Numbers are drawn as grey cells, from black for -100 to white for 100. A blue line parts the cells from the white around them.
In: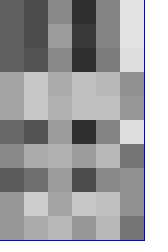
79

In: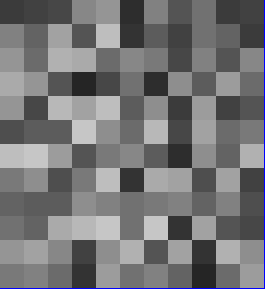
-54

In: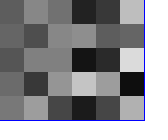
-21

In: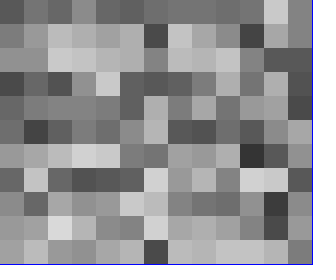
3

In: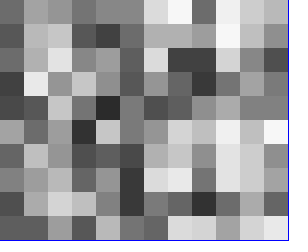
12
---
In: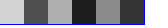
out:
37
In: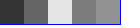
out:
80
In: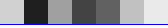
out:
25
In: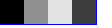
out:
78
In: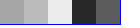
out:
84
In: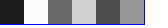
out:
-18
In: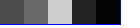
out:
62
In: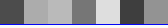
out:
45
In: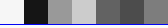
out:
20
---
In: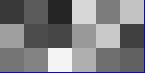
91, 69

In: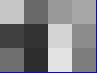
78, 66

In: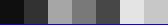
79, 56

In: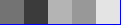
79, 41

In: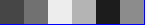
86, 41

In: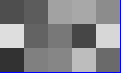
74, 69
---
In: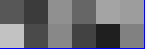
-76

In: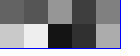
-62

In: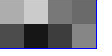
-52

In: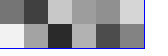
-40

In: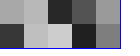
-75

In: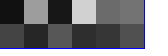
-58
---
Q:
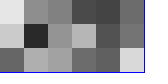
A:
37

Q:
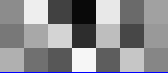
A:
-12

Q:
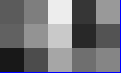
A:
-40

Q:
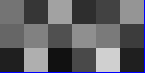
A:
37

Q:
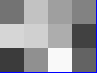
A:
13

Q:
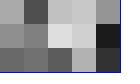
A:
-11

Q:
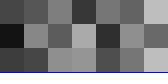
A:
-45

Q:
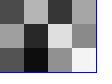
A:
-90

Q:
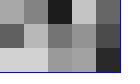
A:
65

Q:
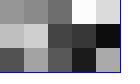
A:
28
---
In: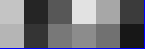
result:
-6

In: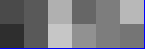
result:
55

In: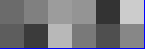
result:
44

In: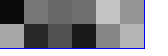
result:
-36

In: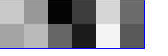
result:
-20

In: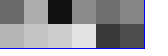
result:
60

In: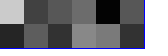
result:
-61
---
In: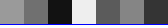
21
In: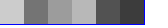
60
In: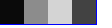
-92
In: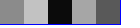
9
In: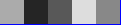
34
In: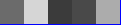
-16
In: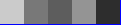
59
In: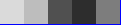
71
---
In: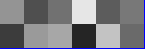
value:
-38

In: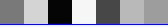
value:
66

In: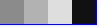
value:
40

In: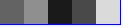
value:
12

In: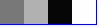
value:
39

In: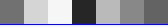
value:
67
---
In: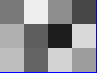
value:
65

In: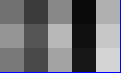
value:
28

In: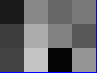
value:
-96

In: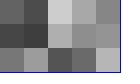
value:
-34

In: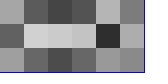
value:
-40

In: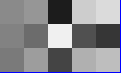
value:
-47

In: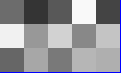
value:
-5
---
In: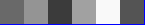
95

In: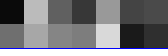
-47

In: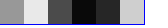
-70

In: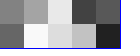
-48

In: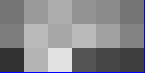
9

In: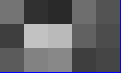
-14

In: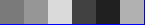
-75
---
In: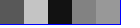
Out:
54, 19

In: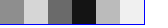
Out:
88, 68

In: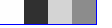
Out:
99, 66

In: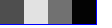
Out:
77, -11

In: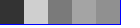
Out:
62, 29

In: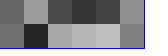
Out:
50, 44
